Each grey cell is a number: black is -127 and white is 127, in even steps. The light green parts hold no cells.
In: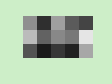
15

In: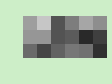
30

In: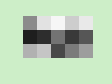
11

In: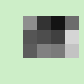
14

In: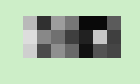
57

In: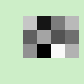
70
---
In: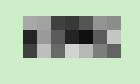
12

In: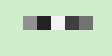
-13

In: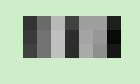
-97

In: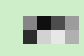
28

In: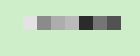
-45

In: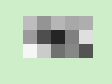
46

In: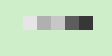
-72
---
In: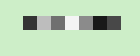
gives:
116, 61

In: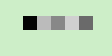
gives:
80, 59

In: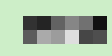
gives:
94, 42

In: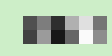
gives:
122, 96

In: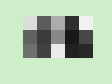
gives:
113, 106

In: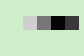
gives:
79, -8
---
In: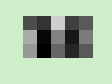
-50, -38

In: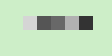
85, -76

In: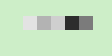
99, -4

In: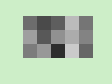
-18, -25

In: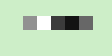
17, -24

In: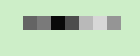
-27, 21

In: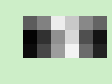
-35, -92

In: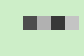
-50, 68

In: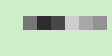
-9, 18

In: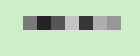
-6, 23
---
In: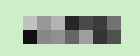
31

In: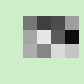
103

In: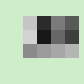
-104

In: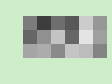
-25

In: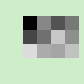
-15

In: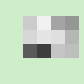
101

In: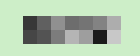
30
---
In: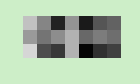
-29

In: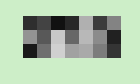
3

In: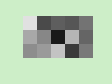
-12

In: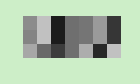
-73

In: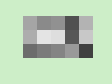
51

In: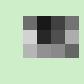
-12

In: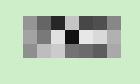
7
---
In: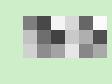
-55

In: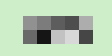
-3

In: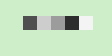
77

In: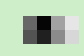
-122

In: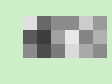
-23

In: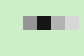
-106

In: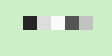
93

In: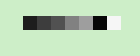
-66
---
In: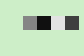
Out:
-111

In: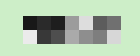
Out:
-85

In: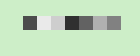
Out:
106

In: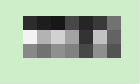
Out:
-98

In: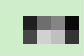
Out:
-17

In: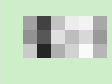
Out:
-61

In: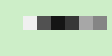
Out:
-46
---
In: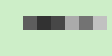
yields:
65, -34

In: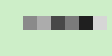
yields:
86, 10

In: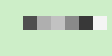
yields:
116, -48

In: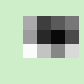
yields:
-8, 123

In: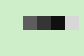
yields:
87, -34

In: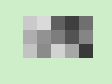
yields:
-16, 67

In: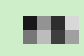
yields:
88, -8

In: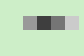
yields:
75, 25

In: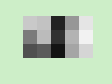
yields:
101, -48
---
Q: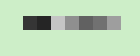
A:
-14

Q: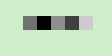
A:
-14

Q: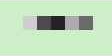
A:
-21

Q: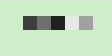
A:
-15

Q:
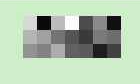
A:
-11

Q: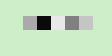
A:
42
